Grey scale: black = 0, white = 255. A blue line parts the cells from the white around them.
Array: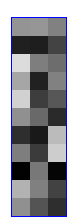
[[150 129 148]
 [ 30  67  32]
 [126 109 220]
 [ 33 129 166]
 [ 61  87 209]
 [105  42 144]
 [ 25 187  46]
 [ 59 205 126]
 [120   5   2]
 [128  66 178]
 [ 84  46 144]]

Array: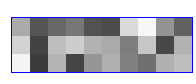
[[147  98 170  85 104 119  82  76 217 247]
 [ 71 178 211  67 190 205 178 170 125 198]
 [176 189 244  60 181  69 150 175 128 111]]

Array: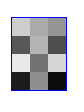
[[170 149 206]
 [180  78  87]
 [114 213 233]
 [143  11  28]]

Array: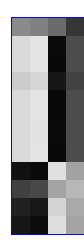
[[107  54 138 128]
 [ 10  76 217 227]
 [  9  76 217 227]
 [ 23  66 203 213]
 [  9  76 217 227]
 [  9  76 217 227]
 [ 11  76 217 226]
 [  9  76 217 227]
 [224 162  17  11]
 [163 183  64  73]
 [211 170  33  24]
 [222 163  23  13]]

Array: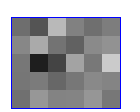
[[111 125 110  84 185 129]
 [138 146 135 170 115  97]
 [120 203 119  30  68 163]
 [137 132 118 123 103 119]
 [150 119 112 151 131 132]]

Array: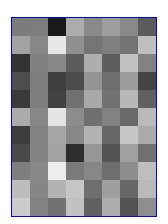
[[137  91 124 126  25 172 138 157]
 [115 191 162 135 230 143 117 127]
 [193 130  50 129 136  91 174  94]
 [156  69  77 126  62  76 149 110]
 [184  96  58 126  65 113 169 114]
 [105 186 171 135 228 140 111 130]
 [199 170  60 130 165 135 178 104]
 [161 112  73 131 162  45 150  83]
 [141 190 126 135 237 122 135 110]
 [102 185 189 134 179 198 110 159]
 [ 82 142 204 130 114 194  96 173]]

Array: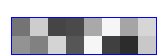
[[165 214 116 205  69  74 169 246]
 [ 44 200 147 129 212  86 246  64]]

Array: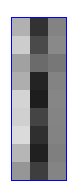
[[ 50 131 177]
 [ 74 137 205]
 [107 119 161]
 [ 35 131 174]
 [ 29 134 212]
 [ 68 132 208]
 [ 47 131 219]
 [ 32 127 182]
 [ 62 132 150]]

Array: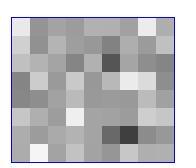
[[236 174 233 148 163 156 177 176 161]
 [155 192 208 145 180 158 152 130 174]
 [142 133 192 179 164 133 177  85 165]
 [219 142 133 204 154 201 152 184 235]
 [187 161 135 142 162 186 153 155 153]
 [206 198 198 175 157 239 164 162 156]
 [140 152 173 156 170 179 164 105  63]
 [175 176 172 245 163 194 163 150 199]]
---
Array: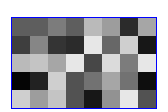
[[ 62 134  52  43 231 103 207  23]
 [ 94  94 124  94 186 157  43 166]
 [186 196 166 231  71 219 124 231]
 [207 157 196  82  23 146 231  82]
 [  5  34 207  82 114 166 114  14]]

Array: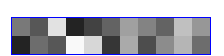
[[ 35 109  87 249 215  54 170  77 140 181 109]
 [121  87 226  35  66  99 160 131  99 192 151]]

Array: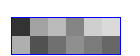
[[175  81 112 143 123 103]
 [ 51 163 187 133 207 218]]

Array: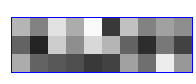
[[172  99  87  78  57  66 161 111 237 152]
 [ 99  36 204 142 216 181  99  45 120  66]
 [181 130 226 172 249  57 193 130 161 142]]

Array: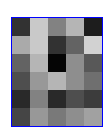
[[ 99 181   5 142  88]
 [ 41 130  41  78  60]
 [170 201  50  99 210]
 [ 69 152 121 142 161]
 [ 50 201 130 181  29]
 [ 78 152 181 142 111]]

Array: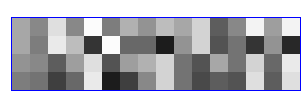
[[125 115  63 104 234  28  63 136 211 115  73  93  83 223  93 223]
 [147 136  93 158 223  83 158 177 211 115  83 167 115 211 104 234]
 [167 136 223 136 252 125 177 147 189 167 211  93 136 243 158 243]
 [167 125 234 189  52 252 104 104  28 147 211  83 115  52 147  40]]
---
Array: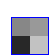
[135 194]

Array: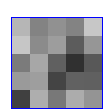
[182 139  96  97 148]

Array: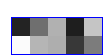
[ 35 181]

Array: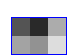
[ 84 146]

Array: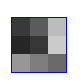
[ 57  55 105]

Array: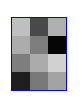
[191 125 209]
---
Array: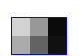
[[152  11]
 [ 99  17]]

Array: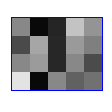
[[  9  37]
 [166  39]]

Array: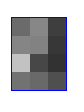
[[135  62]
 [130  55]]

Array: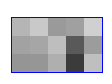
[[201 154]
 [166 190]]

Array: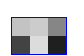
[[204 134]
 [220  31]]

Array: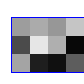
[[171 151]
 [230 175]]
